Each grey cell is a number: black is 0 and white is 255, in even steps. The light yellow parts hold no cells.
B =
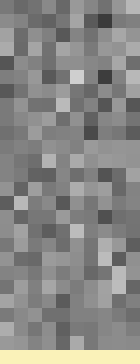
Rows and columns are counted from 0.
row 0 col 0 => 121
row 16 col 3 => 93
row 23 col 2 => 118
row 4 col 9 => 110
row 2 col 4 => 88
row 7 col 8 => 152
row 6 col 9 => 161
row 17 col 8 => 152
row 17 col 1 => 156
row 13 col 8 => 104
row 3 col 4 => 165
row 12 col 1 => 123
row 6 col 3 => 139
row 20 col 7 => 162
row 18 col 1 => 109
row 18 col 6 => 116
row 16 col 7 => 139
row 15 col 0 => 142
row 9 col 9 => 92
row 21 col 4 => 91
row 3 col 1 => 106
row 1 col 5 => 165
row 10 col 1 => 130
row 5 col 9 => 184
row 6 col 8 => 118
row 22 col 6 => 129
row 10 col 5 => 129
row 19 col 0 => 131
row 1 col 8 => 122
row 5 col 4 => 114
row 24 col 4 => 103
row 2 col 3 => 128
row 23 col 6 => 120
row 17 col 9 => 94
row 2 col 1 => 108
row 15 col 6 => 122

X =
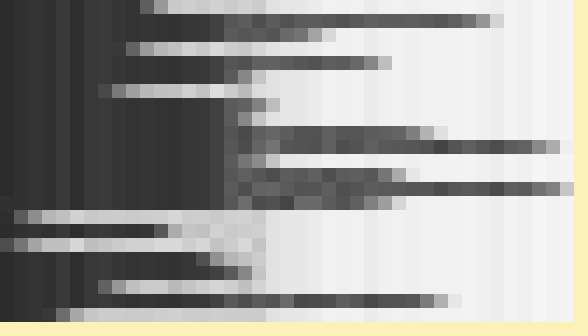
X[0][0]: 44
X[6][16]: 204
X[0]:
[44, 49, 51, 49, 57, 46, 56, 58, 54, 51, 94, 153, 201, 206, 202, 209, 203, 210, 204, 225, 230, 231, 235, 241, 240, 241, 235, 240, 241, 239, 241, 241, 242, 243, 240, 237, 243, 240, 245, 242, 244]
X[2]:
[44, 49, 51, 49, 57, 46, 56, 58, 54, 51, 53, 51, 50, 55, 56, 65, 91, 86, 90, 84, 106, 115, 163, 216, 240, 241, 235, 240, 241, 239, 241, 241, 242, 243, 240, 237, 243, 240, 245, 242, 244]
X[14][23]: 91
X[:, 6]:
[56, 56, 56, 56, 56, 56, 56, 56, 56, 56, 56, 56, 56, 56, 56, 200, 56, 190, 56, 56, 56, 56, 198]
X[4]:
[44, 49, 51, 49, 57, 46, 56, 58, 54, 51, 53, 51, 50, 55, 56, 65, 85, 81, 97, 97, 92, 86, 82, 94, 91, 103, 134, 190, 241, 239, 241, 241, 242, 243, 240, 237, 243, 240, 245, 242, 244]
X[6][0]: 44
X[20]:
[44, 49, 51, 49, 57, 46, 56, 97, 151, 191, 202, 202, 185, 196, 205, 213, 206, 192, 211, 225, 230, 231, 235, 241, 240, 241, 235, 240, 241, 239, 241, 241, 242, 243, 240, 237, 243, 240, 245, 242, 244]
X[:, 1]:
[49, 49, 49, 49, 49, 49, 49, 49, 49, 49, 49, 49, 49, 49, 49, 91, 49, 117, 49, 49, 49, 49, 49]
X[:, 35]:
[237, 211, 237, 237, 237, 237, 237, 237, 237, 237, 77, 237, 237, 74, 237, 237, 237, 237, 237, 237, 237, 237, 237]
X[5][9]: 51
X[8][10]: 53
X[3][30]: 241
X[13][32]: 87
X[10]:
[44, 49, 51, 49, 57, 46, 56, 58, 54, 51, 53, 51, 50, 55, 56, 65, 86, 76, 100, 115, 85, 83, 81, 95, 78, 83, 96, 89, 88, 86, 82, 68, 84, 95, 85, 77, 92, 98, 137, 172, 239]
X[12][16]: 86
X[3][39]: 242
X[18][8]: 54
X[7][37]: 240
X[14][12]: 50
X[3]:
[44, 49, 51, 49, 57, 46, 56, 58, 57, 99, 154, 182, 192, 207, 200, 216, 205, 200, 214, 225, 230, 231, 235, 241, 240, 241, 235, 240, 241, 239, 241, 241, 242, 243, 240, 237, 243, 240, 245, 242, 244]
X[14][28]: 214
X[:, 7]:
[58, 58, 58, 58, 58, 58, 72, 58, 58, 58, 58, 58, 58, 58, 58, 203, 58, 197, 58, 58, 97, 58, 204]
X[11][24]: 240
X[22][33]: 243
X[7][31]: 241
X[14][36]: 243
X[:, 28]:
[241, 92, 241, 241, 241, 241, 241, 241, 241, 100, 88, 241, 171, 89, 214, 241, 241, 241, 241, 241, 241, 83, 241]
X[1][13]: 55
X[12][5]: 46

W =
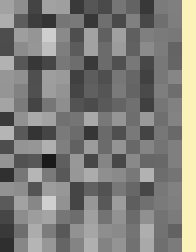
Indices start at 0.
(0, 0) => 162
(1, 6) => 55
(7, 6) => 75
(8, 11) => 111
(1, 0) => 173
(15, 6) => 160
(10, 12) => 127
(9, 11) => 119
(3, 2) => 150
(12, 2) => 182
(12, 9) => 120
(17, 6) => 176
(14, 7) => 88
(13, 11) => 120
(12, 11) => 109
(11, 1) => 82
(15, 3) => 164
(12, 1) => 119
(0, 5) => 57
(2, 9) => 95
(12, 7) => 143
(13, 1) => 141
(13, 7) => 82
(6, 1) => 130
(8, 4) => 113
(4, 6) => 57
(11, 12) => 127
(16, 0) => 57
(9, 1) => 89
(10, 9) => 104
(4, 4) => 120
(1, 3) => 52
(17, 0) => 47
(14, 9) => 94

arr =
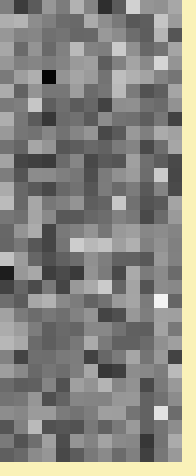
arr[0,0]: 127
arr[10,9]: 132
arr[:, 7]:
[46, 142, 153, 126, 93, 115, 118, 66, 140, 72, 98, 90, 123, 124, 100, 109, 118, 194, 126, 123, 203, 114, 68, 136, 122, 103, 55, 180, 131, 159, 97, 163, 138]
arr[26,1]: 137
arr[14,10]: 83
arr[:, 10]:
[149, 94, 93, 103, 137, 163, 82, 113, 93, 127, 73, 111, 109, 89, 83, 73, 135, 129, 88, 123, 84, 123, 126, 94, 107, 116, 136, 73, 98, 98, 98, 55, 64]
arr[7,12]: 146
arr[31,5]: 148
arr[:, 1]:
[60, 180, 131, 106, 128, 158, 98, 127, 119, 118, 101, 70, 84, 104, 104, 112, 148, 120, 156, 152, 102, 92, 123, 157, 169, 68, 137, 93, 119, 135, 129, 83, 105]
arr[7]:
[122, 127, 198, 94, 111, 91, 103, 66, 142, 144, 113, 107, 146]
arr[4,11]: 213
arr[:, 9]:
[209, 88, 109, 144, 164, 176, 123, 144, 112, 153, 132, 160, 156, 124, 113, 120, 159, 176, 97, 170, 164, 165, 152, 96, 97, 166, 141, 146, 152, 116, 154, 135, 128]
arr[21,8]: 154
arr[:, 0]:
[127, 174, 151, 167, 151, 122, 172, 122, 174, 153, 114, 163, 125, 171, 187, 119, 103, 102, 195, 29, 66, 110, 162, 172, 183, 130, 158, 107, 115, 141, 85, 122, 95]
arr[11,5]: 134
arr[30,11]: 116
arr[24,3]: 94
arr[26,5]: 126
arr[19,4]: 75
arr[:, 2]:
[91, 141, 134, 148, 133, 175, 148, 198, 91, 114, 166, 64, 140, 89, 167, 165, 172, 87, 102, 168, 75, 167, 108, 125, 107, 111, 105, 96, 150, 155, 186, 110, 139]
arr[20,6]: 170
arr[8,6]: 90
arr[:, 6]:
[132, 171, 104, 130, 159, 155, 107, 103, 90, 149, 105, 72, 78, 86, 94, 103, 148, 184, 144, 147, 170, 99, 148, 136, 171, 66, 167, 147, 132, 126, 121, 131, 121]
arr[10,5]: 93
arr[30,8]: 122
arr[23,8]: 114
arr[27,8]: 134
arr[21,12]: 101
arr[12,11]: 203

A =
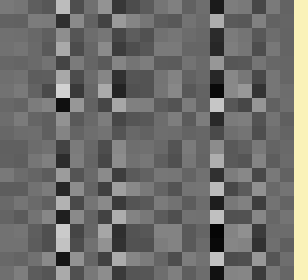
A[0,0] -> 121
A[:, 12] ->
[128, 88, 118, 122, 91, 131, 136, 83, 126, 109, 84, 80, 118, 83, 114, 79, 131, 131, 77, 127]
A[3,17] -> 118
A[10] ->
[96, 96, 108, 113, 67, 123, 104, 77, 137, 110, 112, 105, 84, 123, 102, 140, 89, 97, 121, 100, 105]
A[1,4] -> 48
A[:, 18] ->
[71, 129, 88, 77, 117, 73, 51, 150, 83, 78, 121, 132, 72, 145, 62, 135, 59, 49, 152, 59]
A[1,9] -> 133
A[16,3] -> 79
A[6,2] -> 99
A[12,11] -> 119
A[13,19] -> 105
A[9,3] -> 95
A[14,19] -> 115
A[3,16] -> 126
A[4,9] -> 116
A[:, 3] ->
[87, 123, 95, 89, 115, 94, 74, 132, 95, 95, 113, 128, 92, 124, 96, 135, 79, 79, 138, 85]
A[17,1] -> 114
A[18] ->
[104, 100, 113, 138, 22, 147, 101, 65, 171, 134, 123, 101, 77, 125, 114, 193, 76, 79, 152, 85, 110]
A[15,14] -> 113
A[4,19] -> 103
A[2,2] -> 104
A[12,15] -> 48
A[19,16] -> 132
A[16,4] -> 202
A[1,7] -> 67
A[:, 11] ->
[117, 93, 113, 122, 92, 116, 117, 92, 109, 110, 105, 95, 119, 100, 123, 92, 131, 125, 101, 110]
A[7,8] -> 167
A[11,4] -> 44

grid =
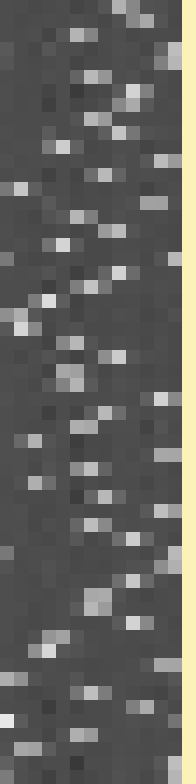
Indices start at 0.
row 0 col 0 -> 77
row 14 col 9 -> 81
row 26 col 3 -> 68
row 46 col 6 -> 77
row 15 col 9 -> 77
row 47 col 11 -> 166
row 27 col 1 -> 76
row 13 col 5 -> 72
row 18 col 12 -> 183
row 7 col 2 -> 76
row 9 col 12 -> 77
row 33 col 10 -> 76
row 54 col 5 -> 57
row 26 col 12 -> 73
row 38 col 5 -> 87
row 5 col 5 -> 100
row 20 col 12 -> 77
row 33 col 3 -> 83
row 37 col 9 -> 77
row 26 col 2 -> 76
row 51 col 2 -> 75
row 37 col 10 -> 78
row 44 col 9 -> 211
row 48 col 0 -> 174
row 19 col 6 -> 75
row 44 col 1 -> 75
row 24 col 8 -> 79
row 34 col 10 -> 71
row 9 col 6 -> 75
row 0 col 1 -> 76
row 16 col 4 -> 77
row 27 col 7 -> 75
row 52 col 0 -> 78
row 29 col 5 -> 69
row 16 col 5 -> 71
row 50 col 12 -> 74
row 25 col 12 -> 74
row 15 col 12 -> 74
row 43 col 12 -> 76
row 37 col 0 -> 78
